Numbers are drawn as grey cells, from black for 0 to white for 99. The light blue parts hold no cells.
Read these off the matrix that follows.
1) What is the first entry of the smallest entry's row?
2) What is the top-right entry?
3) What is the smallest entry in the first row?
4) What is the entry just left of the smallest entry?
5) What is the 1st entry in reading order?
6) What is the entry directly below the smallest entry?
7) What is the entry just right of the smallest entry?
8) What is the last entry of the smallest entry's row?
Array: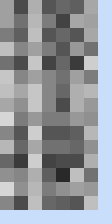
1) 56
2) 65
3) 29
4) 37
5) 62
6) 56
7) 74
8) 44

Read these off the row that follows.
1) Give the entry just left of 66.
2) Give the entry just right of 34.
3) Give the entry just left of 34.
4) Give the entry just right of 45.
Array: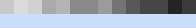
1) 81
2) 27
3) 45
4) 34

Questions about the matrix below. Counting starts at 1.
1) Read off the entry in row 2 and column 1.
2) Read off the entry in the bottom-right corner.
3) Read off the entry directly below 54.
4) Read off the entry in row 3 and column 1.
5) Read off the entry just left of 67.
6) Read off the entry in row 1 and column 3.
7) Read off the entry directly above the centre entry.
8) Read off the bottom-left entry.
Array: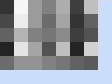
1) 28
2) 35
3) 74
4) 38
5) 50
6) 60
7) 42
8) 42

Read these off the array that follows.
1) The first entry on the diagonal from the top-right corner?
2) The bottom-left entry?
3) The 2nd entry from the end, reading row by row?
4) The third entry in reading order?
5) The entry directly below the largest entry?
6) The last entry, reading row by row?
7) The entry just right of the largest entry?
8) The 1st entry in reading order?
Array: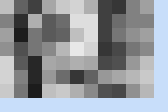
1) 62
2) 78
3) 56
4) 25
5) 68
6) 71
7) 82
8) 74

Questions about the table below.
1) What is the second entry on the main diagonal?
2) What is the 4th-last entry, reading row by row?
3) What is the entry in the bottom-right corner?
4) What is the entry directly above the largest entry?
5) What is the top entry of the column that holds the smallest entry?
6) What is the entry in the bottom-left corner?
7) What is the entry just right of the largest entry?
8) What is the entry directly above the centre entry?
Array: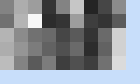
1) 70
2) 31
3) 85
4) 61
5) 14
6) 73
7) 17
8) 20

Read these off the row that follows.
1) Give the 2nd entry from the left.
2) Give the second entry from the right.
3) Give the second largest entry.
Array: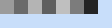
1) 41
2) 48
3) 70
